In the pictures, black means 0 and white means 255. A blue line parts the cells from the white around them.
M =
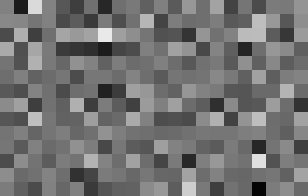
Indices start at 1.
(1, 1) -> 129
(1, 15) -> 111
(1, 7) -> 112
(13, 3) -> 113
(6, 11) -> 110
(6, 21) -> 125
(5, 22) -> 108
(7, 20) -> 106
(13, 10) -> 104
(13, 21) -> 97
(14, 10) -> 98
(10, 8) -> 146
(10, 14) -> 113
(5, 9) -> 125
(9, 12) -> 77
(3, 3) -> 63
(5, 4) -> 121
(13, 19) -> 113
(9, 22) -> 162
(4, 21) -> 138
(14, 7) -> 58
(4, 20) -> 151
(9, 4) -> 118
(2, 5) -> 74
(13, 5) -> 110
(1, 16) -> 163
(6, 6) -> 76
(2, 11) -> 182
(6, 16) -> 136
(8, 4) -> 113
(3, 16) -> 113
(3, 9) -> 159
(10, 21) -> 95
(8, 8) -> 124
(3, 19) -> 188
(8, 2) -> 160
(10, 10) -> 114
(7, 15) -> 130
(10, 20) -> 110

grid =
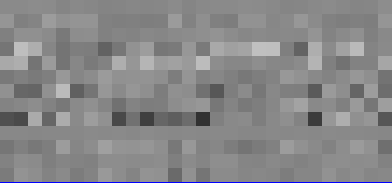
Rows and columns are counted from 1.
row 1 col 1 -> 138
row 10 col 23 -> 136
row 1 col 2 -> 138
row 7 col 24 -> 154
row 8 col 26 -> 154
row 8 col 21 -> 152
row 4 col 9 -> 119
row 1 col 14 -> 133
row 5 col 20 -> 135
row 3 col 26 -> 144
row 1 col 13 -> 139
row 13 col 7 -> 131
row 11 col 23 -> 138
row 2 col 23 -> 139
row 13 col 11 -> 147
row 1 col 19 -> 139
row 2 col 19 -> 146
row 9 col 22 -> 131
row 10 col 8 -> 137
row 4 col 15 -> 122
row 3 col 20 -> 136
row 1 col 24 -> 139
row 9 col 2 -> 74
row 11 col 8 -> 160
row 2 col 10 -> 128
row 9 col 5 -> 172
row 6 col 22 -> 146
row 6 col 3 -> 122
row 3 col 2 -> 144
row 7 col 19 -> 119
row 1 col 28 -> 141
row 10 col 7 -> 138
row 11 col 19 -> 123
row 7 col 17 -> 126
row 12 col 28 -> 130
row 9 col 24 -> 151
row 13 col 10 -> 132
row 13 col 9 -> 141
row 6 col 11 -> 147
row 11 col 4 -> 126

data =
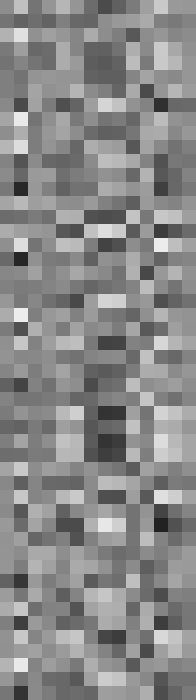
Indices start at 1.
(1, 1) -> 140
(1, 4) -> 149
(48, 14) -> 136
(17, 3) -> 153
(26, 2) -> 135
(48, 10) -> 89
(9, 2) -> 233
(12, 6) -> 106
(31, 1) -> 103
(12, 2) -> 84
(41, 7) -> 165
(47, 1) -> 145
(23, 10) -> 101
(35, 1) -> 136
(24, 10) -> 166
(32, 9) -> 60
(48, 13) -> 129
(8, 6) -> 100
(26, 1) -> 147
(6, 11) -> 164
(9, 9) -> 123
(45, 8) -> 172
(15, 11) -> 154
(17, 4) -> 149
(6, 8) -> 95
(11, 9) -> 156
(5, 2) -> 132
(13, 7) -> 132
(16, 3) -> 123
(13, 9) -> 140
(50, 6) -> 108
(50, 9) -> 155
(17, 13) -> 85
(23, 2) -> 237
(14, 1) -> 120
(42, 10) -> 191
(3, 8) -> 141
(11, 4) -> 148

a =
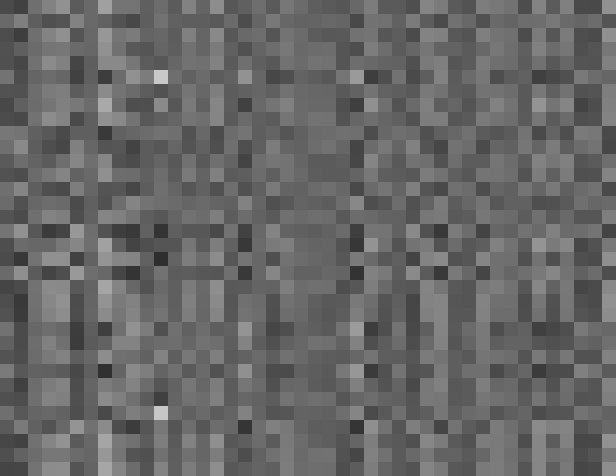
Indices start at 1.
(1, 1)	74
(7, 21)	114
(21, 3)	114
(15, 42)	111
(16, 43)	86
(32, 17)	87
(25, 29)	108
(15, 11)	115
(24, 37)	93
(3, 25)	89
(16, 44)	126
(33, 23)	113
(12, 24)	91
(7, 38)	89
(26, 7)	104
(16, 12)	87
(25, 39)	85
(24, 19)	101
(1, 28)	90
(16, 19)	98
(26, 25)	91
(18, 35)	94
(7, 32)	114
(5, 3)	113
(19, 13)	99
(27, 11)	126
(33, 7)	102
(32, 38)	78
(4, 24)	109
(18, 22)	104
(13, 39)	124
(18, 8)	161
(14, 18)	81
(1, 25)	86
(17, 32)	57
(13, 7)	105
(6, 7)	95
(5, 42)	84
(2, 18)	77
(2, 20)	120

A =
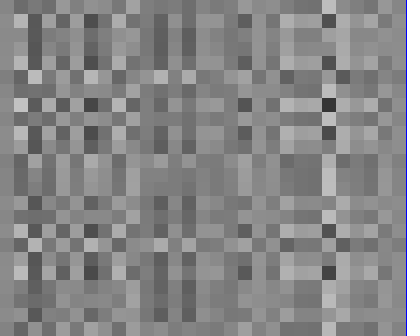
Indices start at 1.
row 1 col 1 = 134
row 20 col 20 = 115
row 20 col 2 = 187
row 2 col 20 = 117
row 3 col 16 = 130
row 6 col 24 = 152
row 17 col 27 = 164
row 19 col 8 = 121
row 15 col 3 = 86
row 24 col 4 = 111
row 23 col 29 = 141
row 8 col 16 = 153
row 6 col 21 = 97
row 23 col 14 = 95
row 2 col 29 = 143
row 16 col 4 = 111
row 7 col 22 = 116
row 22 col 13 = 125
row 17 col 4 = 159
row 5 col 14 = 111
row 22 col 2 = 115
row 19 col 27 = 149
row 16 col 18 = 148
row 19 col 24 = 124
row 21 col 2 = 127
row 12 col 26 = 123
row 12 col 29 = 128
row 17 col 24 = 81
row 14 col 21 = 123
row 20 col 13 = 146
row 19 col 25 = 171
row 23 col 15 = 143
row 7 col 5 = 149
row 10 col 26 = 149
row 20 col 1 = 140
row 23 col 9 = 149
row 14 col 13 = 124
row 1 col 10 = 162
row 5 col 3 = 88
